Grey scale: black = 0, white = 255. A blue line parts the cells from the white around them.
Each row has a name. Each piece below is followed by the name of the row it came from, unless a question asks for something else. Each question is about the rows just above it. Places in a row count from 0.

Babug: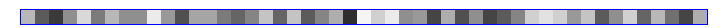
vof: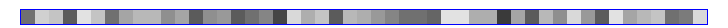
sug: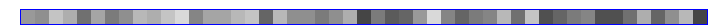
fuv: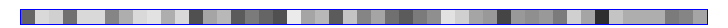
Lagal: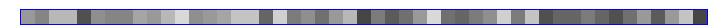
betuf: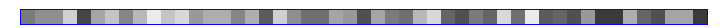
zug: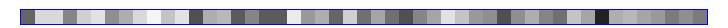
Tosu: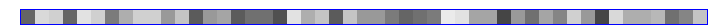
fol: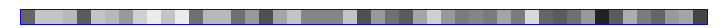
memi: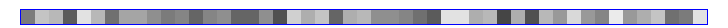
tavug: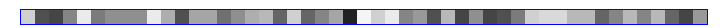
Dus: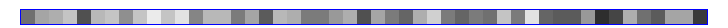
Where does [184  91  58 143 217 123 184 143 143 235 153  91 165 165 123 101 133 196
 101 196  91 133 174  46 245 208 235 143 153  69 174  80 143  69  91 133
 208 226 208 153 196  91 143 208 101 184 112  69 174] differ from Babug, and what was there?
11, [80]
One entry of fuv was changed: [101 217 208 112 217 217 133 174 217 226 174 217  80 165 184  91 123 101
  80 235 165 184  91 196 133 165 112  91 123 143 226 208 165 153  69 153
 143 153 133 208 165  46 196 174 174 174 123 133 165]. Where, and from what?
38, [123]
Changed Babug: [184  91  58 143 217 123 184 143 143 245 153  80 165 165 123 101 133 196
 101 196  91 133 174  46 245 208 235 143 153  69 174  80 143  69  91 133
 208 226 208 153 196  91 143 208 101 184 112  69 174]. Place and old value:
9, [235]

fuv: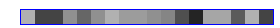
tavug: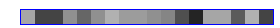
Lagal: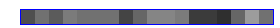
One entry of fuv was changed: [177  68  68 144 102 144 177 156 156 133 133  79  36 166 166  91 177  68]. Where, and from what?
9, [144]
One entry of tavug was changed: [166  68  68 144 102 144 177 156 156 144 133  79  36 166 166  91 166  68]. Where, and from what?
16, [177]
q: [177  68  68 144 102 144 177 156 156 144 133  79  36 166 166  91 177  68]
fuv

